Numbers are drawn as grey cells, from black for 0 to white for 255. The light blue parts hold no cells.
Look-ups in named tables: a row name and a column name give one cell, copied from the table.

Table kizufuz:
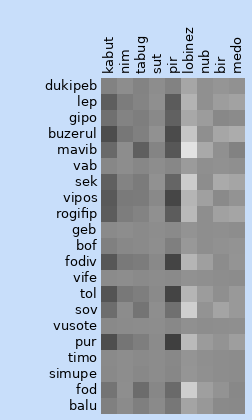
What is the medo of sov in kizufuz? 153
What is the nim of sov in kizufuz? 140
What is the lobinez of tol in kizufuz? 181
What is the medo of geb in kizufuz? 141
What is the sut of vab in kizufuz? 141
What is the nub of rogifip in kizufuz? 142
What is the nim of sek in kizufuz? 131
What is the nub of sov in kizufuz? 147
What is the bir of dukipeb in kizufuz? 149
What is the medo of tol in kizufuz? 153
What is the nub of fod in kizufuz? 159
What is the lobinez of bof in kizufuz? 152
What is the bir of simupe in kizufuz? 141
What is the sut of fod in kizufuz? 135
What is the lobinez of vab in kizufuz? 155
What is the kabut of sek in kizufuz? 96
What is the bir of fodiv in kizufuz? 140
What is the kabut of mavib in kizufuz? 105

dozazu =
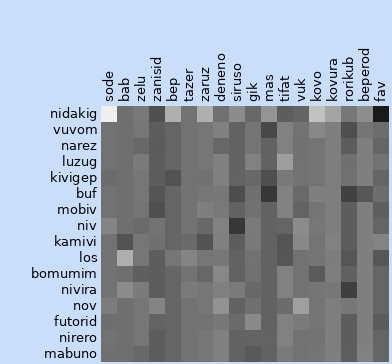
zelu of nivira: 123
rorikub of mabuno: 94
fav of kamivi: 131
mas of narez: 98
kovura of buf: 126
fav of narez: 101
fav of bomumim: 101

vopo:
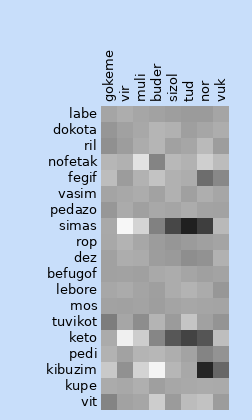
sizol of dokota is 177
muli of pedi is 180
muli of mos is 163
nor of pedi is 132
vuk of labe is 165
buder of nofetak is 132
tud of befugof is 165
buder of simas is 129
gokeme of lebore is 167
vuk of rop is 164
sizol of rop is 150
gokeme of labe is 165
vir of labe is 173
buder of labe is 162
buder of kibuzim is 244
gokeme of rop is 168

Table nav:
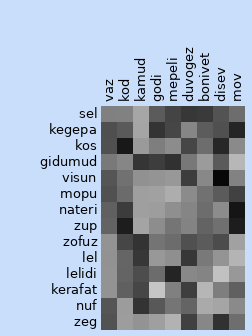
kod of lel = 101
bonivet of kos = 109
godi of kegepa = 52
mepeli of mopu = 173
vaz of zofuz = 147
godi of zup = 141
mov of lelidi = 152
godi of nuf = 88
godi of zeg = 159
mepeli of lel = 143
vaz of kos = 80

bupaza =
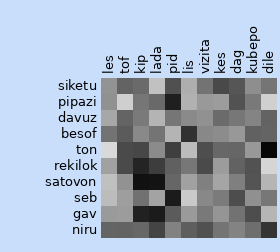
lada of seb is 163
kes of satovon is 165
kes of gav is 149
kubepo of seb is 144
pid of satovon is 102
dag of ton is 102
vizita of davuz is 145
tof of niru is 99
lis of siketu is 174

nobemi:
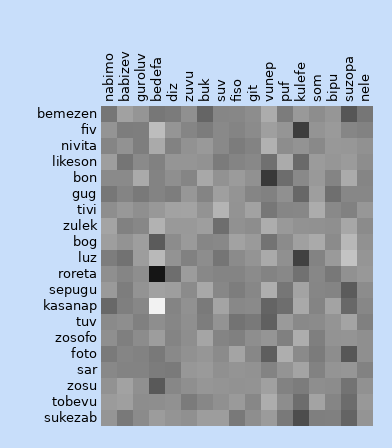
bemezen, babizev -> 161
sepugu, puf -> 118
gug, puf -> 144
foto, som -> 123
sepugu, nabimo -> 154
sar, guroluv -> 131
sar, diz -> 122
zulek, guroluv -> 135
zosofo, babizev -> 127
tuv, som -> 139
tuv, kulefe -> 137
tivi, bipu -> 137
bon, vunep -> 57
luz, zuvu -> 129
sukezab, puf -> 121

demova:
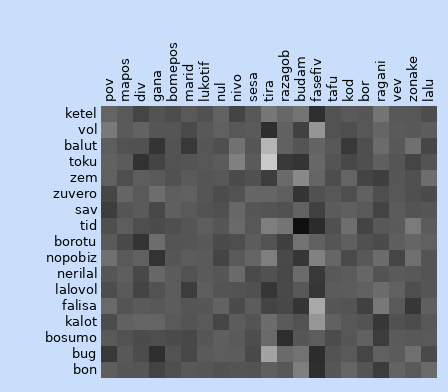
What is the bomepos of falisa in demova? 92
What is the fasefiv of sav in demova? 65
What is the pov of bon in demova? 94
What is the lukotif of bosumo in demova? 86
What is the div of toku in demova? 50
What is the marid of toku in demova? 84
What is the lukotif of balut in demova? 86
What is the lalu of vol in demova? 92
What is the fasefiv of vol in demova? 149
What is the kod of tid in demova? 110
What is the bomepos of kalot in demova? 89
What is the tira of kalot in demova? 108
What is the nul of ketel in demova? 98
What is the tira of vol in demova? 46
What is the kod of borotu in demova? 95
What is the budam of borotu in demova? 114
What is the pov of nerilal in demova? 86
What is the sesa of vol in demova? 90
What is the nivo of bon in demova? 84
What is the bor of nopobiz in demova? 88

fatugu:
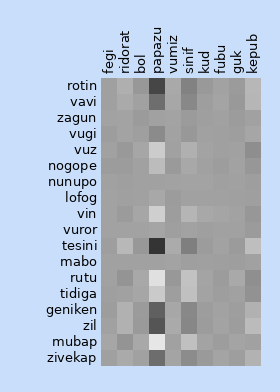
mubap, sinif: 192
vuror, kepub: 155
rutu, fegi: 161
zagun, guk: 156
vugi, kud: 161
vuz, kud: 163
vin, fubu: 165

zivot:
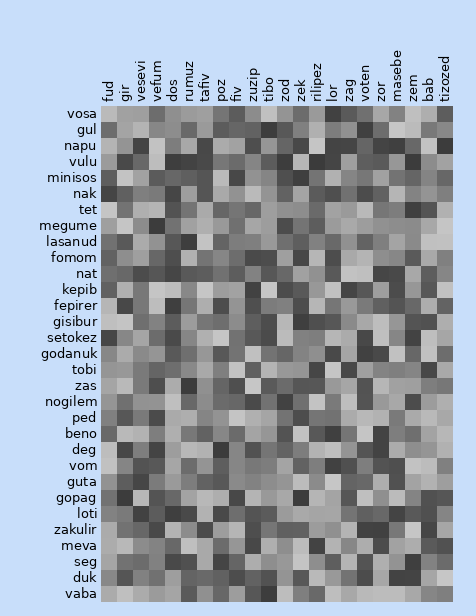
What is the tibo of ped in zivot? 165
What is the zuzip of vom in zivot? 120
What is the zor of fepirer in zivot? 96
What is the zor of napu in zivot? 68
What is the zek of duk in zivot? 88
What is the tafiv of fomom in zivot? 116
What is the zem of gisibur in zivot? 84
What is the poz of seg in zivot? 69
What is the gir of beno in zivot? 185
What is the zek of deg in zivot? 125
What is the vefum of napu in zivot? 194
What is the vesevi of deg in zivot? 126
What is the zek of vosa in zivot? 108
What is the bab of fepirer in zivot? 173
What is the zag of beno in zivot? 117
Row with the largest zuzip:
zas

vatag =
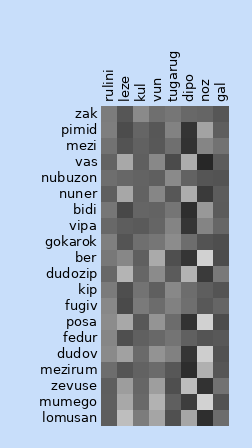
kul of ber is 95
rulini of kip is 123
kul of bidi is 101
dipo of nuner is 173
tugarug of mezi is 111
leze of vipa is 93
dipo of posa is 50
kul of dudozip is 102
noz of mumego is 210
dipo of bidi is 46

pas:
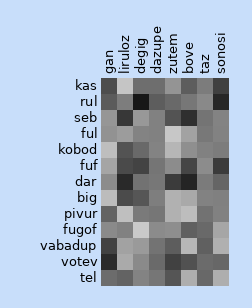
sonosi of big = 128
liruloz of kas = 197
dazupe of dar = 119
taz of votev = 107
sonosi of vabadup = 176
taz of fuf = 140
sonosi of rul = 39
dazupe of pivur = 118
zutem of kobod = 182
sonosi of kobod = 124
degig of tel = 131
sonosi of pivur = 129
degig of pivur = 122
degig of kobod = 105
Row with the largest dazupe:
fugof

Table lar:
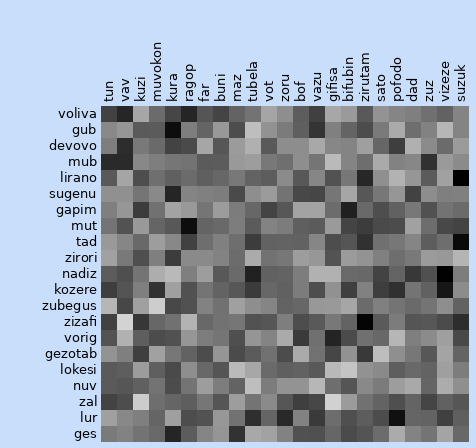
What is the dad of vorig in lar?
127
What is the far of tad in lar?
110
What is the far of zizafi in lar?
104
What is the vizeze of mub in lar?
154
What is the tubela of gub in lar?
190
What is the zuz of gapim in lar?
81
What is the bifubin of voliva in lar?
154
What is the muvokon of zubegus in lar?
205

